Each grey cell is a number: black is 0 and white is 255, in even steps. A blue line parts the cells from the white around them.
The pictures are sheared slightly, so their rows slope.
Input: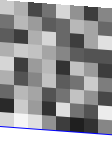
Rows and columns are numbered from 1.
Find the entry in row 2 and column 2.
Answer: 184
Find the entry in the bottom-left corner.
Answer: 214
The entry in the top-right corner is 134
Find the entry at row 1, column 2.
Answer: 175
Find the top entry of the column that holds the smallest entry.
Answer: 146
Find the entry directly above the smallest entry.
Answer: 115
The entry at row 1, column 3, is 71
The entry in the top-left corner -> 203
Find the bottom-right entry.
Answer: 134
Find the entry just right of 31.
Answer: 50
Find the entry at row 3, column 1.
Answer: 92
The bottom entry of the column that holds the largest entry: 245
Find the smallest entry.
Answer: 31
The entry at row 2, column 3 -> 155
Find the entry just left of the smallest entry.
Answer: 61

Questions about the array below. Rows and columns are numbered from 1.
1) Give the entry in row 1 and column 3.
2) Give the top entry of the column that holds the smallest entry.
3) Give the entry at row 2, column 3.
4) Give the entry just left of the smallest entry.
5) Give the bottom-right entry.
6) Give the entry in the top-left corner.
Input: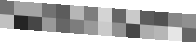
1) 164
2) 164
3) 70
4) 193
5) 102
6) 114

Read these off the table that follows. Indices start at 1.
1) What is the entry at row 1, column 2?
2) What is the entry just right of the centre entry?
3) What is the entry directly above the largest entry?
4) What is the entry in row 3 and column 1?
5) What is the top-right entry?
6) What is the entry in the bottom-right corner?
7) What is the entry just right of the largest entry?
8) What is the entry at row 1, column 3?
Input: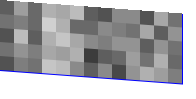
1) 158
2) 126
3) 176
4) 82
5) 114
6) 126
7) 176
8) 105

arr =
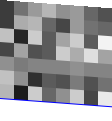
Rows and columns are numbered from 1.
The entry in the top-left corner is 60
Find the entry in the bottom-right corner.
234
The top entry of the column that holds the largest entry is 81
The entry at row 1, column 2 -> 114
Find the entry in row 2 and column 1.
60
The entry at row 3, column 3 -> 204
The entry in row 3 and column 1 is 193
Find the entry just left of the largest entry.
91
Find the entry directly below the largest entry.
163
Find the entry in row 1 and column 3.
154
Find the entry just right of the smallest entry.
204
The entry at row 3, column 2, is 37

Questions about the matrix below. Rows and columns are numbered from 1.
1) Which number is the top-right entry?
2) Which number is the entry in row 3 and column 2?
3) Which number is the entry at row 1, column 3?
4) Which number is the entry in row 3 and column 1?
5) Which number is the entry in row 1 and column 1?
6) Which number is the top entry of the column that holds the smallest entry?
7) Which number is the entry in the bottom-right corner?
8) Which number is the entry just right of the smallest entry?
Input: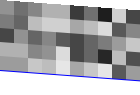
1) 70
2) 146
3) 134
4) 70
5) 146
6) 30
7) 156
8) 208

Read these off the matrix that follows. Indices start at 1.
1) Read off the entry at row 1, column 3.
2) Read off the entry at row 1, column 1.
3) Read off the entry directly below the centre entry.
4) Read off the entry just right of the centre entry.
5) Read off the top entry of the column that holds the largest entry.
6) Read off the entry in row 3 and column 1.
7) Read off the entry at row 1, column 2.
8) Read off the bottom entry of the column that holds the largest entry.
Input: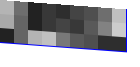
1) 34
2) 180
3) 120
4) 56
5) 192
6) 34
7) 110
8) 46
